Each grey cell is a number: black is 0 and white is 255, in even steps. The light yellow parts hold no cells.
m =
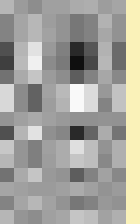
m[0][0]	182
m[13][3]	155
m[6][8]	194
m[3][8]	106
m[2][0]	131
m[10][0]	199
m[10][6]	189
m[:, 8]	[165, 146, 146, 106, 106, 136, 194, 194, 146, 116, 175, 175, 136, 155, 146, 175]
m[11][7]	136
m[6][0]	216
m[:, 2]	[141, 183, 183, 226, 240, 197, 98, 98, 169, 226, 127, 127, 197, 155, 183, 141]
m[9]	[80, 181, 226, 144, 134, 41, 100, 172, 116]
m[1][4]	147
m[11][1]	149
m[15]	[182, 149, 141, 160, 166, 197, 189, 162, 175]
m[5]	[114, 170, 197, 155, 141, 93, 130, 167, 136]
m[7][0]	216
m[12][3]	153
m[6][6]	219
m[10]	[199, 149, 127, 160, 172, 223, 189, 147, 175]
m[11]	[182, 149, 127, 157, 172, 197, 189, 136, 175]
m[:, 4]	[160, 147, 147, 128, 122, 141, 185, 179, 153, 134, 172, 172, 147, 160, 147, 166]
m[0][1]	155
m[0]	[182, 155, 141, 160, 160, 171, 174, 157, 165]
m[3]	[80, 181, 226, 153, 128, 41, 86, 178, 106]
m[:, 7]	[157, 178, 167, 178, 183, 167, 152, 131, 147, 172, 147, 136, 162, 147, 152, 162]
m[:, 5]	[171, 119, 119, 41, 15, 93, 249, 249, 145, 41, 223, 197, 93, 171, 119, 197]

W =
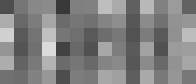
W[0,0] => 78
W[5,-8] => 121
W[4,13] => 166
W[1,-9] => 118
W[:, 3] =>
[139, 166, 192, 219, 179, 152]
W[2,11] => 89
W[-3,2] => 112
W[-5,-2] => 146
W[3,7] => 167
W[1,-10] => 107
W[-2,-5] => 87
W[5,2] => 130
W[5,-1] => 120
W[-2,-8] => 105
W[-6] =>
[78, 118, 136, 139, 56, 128, 129, 190, 170, 96, 184, 129, 155, 98]
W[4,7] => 132
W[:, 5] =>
[128, 118, 111, 104, 118, 125]
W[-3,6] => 81
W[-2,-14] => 173
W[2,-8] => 89
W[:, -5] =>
[96, 87, 82, 90, 87, 94]
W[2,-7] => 109
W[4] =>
[173, 99, 121, 179, 107, 118, 105, 132, 137, 87, 139, 105, 146, 166]
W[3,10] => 162

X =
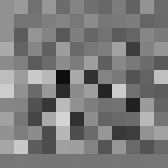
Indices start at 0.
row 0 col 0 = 144
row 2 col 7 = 114
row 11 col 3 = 117
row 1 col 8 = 121
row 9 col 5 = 78
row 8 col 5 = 49
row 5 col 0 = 189
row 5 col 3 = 184
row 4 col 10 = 108
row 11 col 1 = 120
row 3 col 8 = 161
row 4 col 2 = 92
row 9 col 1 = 126
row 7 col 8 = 115
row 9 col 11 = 162
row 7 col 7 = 113
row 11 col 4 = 117
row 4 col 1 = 128
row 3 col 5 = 106
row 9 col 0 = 145
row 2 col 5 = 127
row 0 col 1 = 154
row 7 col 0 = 134
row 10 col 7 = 85
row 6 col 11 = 92
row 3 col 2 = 134
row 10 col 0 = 166
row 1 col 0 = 145
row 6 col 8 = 204
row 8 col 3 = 170
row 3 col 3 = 97
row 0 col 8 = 124
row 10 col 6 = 131

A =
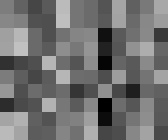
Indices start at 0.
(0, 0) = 125
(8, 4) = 124
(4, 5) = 84
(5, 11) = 164
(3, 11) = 102
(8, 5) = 129
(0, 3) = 90
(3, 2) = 106
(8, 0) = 164
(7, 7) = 0
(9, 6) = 176
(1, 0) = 135
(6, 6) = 79
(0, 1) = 98
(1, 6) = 107
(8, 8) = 86
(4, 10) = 138
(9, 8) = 77
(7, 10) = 138
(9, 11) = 73
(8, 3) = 83
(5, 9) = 87
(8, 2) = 96
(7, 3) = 178
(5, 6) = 107
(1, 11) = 156
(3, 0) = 162
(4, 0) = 49
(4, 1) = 69
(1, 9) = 106
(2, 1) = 183
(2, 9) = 112
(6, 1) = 79
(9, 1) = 164

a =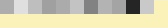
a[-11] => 173
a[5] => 195
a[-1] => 201
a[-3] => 164

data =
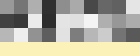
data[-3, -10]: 153
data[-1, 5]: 125
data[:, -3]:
[103, 175, 204]
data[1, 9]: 172
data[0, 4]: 142
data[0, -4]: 72
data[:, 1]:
[117, 57, 238]
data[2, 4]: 226
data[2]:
[183, 238, 146, 94, 226, 125, 183, 204, 116, 89]

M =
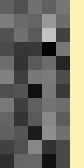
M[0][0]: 96
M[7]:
[121, 63, 96, 115, 109]
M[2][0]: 81
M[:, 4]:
[117, 108, 66, 120, 38, 77, 57, 109, 93, 113, 72, 72]
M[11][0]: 48
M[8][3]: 136
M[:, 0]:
[96, 124, 81, 75, 109, 129, 78, 121, 100, 96, 66, 48]
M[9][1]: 85
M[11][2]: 103
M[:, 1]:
[80, 106, 112, 54, 52, 62, 84, 63, 52, 85, 80, 102]
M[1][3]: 153
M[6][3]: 120
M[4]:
[109, 52, 90, 108, 38]

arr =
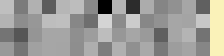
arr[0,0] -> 191
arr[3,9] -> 144
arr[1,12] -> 166
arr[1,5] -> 135
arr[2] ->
[116, 86, 149, 166, 166, 143, 157, 189, 151, 166, 154, 95, 166, 180, 115]
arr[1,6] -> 110
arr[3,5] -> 142
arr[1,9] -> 204
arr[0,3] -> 92
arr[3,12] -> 157
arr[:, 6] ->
[137, 110, 157, 174]
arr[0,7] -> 0
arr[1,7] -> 212
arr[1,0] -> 179
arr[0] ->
[191, 123, 177, 92, 182, 189, 137, 0, 180, 44, 172, 133, 145, 166, 96]

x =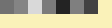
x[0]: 113
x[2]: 217

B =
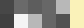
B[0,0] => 71
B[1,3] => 102
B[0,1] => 106
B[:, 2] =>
[93, 184]

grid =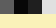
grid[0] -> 93
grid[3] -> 224
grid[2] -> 31
